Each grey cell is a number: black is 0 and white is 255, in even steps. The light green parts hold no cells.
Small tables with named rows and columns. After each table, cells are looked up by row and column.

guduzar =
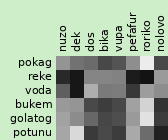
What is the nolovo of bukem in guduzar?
51
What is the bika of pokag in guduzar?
72
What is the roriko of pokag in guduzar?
236
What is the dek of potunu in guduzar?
217
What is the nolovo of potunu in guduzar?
33
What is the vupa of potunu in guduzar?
60
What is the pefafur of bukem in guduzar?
161
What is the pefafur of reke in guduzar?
28
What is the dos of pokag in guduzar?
107
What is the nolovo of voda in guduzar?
141

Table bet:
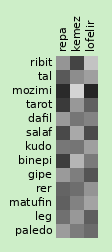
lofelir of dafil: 131
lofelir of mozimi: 37
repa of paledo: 156
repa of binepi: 61
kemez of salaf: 169
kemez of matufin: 130
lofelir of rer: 148
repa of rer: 100
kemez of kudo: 117
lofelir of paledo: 107
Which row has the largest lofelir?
ribit

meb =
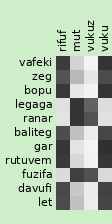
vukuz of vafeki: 243
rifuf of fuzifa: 219
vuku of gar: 48
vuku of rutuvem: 54
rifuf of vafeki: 60
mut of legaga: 52
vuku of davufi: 66

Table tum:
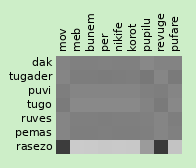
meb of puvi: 133
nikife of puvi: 133
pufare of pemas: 128
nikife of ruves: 127
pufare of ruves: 126
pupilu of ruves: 128
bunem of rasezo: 202
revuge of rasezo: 57
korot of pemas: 126
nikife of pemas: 126
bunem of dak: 128
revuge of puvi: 126
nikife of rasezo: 201
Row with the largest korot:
rasezo

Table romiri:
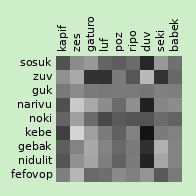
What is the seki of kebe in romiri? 123
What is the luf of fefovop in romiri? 110
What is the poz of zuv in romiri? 123
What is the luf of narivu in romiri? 140
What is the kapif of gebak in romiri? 94
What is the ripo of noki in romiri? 85
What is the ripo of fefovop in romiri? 128
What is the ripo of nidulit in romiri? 123
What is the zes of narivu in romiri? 201
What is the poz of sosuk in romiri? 93
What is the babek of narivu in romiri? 140
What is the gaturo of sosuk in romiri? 152
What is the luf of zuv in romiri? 50
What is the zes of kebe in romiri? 212
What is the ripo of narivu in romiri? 143
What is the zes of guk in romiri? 139
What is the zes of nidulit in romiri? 145

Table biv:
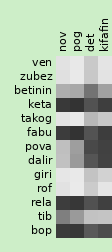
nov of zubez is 224
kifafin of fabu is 61
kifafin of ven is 228
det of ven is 201
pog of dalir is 154
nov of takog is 228
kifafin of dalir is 66
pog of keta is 51
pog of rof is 234

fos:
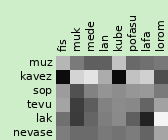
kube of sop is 141
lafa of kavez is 208
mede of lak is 101
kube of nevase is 115
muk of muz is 122
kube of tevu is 139
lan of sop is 148
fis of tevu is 164
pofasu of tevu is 136
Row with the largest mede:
kavez

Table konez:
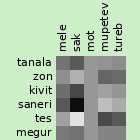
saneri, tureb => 171
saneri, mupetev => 190
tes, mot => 151
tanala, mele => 115
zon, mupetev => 101
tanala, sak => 89
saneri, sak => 13
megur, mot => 151
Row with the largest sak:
tes

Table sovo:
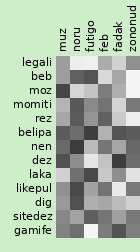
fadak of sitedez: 160
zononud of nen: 103
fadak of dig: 188
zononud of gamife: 127
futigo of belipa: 62
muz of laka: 208
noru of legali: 237
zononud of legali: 143
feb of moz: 125
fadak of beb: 166
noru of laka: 112
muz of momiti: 180
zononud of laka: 226
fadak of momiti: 212

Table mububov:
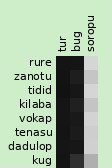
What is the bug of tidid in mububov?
23
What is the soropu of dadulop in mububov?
208
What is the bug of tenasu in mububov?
27
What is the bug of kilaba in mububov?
32
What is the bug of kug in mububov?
47
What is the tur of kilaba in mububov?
21
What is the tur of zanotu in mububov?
19
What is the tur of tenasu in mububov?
20
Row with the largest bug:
kug

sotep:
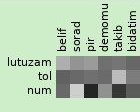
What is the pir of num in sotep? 37
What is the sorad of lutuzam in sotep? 147
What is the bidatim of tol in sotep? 124
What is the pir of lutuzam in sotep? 155
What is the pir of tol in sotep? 112
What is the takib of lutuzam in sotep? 117
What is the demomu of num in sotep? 145
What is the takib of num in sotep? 54
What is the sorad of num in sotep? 206
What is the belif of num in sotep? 105
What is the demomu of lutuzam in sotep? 112
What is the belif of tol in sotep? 97
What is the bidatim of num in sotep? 91
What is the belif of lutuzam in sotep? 174
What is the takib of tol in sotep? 187
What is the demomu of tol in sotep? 107
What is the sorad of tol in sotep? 105

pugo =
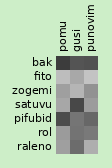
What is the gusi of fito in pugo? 168
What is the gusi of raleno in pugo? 108
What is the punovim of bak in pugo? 81
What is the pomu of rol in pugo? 155
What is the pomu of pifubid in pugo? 76
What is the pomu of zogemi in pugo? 159
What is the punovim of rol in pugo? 121
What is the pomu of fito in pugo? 189
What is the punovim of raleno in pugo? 174
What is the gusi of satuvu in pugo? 72
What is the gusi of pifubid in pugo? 117
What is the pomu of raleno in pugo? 159
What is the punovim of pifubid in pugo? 103
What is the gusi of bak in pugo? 84
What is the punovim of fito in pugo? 195
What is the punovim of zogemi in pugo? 146
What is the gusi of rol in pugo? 115

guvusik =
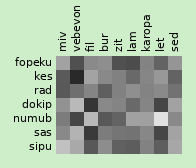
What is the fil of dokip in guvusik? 53
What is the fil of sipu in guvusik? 88
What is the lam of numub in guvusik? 161
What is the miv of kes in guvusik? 90
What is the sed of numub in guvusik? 137
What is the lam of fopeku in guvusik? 76
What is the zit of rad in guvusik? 129
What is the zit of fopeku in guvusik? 80
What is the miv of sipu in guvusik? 193
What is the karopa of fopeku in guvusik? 131

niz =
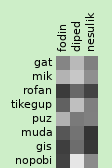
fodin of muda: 86
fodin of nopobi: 67
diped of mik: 199
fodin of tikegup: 97
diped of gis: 109
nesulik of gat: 128
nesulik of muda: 52
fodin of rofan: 59
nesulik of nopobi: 139
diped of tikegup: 191
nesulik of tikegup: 127
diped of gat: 185
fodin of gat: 133
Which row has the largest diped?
nopobi

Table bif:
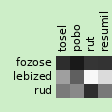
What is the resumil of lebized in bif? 219
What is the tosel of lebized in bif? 159
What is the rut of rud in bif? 46
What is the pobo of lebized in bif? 95
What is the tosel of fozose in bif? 45
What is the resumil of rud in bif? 120
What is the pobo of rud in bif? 137
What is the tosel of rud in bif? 122

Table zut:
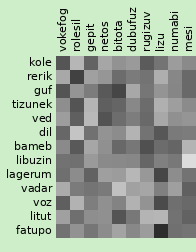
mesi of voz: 105
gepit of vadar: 116
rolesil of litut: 111
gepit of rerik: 160
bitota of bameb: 104
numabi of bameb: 101
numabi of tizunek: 158
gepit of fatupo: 118
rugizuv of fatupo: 156
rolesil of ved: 95
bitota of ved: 109
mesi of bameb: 180
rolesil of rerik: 65
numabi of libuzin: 120
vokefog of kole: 85
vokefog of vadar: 171

